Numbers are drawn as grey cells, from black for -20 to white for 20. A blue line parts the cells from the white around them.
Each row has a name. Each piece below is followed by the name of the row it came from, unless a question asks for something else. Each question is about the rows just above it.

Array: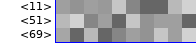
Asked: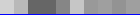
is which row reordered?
<11>
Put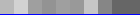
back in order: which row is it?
<11>
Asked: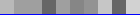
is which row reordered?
<51>
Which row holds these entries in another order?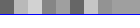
<51>
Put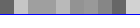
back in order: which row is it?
<11>

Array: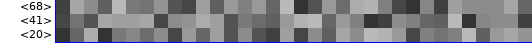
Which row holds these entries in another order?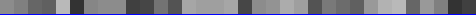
<41>
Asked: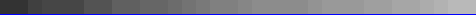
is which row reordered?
<20>
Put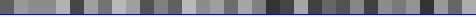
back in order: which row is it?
<41>
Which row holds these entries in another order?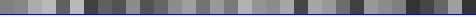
<68>
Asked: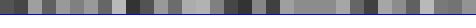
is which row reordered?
<68>

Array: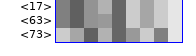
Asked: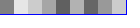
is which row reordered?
<73>
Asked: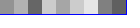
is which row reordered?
<17>
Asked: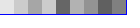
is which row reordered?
<17>

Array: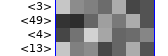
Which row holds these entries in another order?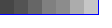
<13>
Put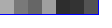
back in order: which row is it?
<49>
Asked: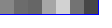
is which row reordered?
<4>
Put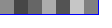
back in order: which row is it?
<13>
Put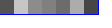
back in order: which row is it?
<3>

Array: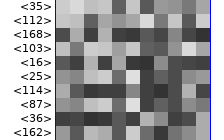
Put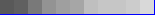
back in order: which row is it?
<103>
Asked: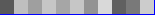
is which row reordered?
<103>
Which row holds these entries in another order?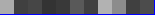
<36>
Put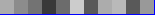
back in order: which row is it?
<162>
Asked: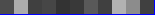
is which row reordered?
<36>
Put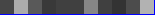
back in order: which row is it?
<114>

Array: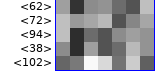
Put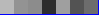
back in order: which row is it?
<38>
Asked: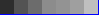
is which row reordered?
<94>
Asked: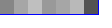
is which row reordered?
<72>
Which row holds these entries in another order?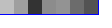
<62>
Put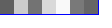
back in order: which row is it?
<102>

